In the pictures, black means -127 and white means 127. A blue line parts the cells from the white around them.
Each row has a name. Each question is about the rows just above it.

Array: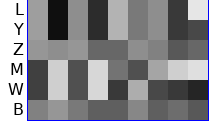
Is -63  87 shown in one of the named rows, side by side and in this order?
no
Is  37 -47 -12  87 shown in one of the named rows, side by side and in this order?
no
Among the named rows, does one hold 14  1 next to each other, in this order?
yes

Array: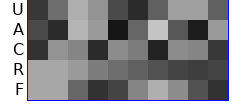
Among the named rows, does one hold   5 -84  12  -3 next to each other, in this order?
yes
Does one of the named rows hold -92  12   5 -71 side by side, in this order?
yes
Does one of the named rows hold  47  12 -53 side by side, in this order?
no
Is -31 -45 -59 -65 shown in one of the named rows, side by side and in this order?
yes

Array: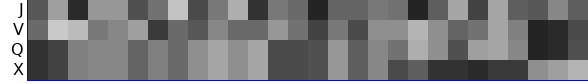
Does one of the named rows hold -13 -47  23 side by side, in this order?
no
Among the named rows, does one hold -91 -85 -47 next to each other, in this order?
yes
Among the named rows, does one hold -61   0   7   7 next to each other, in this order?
yes
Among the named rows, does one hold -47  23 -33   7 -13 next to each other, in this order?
yes
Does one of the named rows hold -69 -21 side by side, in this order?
yes
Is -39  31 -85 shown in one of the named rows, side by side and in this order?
yes
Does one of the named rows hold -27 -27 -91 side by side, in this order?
no

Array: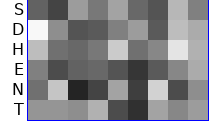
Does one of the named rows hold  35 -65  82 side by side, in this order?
yes
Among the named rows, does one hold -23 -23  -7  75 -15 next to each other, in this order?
no
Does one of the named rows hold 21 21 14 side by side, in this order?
yes
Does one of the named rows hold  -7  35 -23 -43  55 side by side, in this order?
yes
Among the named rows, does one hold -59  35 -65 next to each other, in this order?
yes
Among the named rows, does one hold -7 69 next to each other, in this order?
no
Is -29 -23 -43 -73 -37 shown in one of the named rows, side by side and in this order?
yes

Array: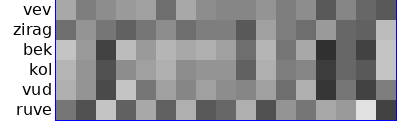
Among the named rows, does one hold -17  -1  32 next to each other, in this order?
no
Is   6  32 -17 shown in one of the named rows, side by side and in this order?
yes
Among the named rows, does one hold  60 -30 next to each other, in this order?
no
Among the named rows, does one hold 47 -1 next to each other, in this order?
yes
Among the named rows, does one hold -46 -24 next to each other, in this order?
no

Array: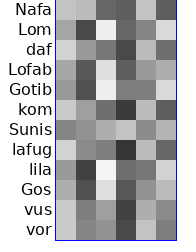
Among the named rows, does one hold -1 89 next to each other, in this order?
yes
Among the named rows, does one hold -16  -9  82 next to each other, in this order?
yes

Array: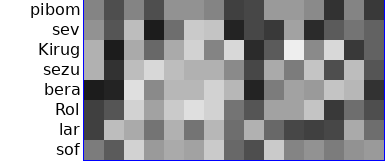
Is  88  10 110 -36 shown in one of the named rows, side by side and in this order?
no
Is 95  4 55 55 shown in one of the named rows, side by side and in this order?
no

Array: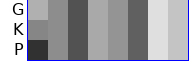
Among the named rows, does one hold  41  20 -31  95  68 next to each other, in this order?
yes
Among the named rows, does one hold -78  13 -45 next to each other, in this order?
yes
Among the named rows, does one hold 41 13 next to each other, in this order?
no
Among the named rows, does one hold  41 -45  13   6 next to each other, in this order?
no
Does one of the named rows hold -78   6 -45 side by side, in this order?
no

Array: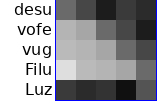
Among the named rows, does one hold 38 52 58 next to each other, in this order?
no
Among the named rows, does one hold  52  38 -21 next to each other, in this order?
yes
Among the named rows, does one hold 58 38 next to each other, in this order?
no

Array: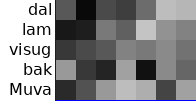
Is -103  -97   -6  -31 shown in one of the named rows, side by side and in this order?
yes
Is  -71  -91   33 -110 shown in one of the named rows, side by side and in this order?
yes
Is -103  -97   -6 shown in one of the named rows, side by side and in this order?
yes
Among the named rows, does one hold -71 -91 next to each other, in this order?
yes

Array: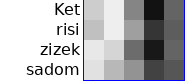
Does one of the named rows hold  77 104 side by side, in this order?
no
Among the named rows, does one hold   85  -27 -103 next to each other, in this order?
no
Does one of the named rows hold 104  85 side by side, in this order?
yes

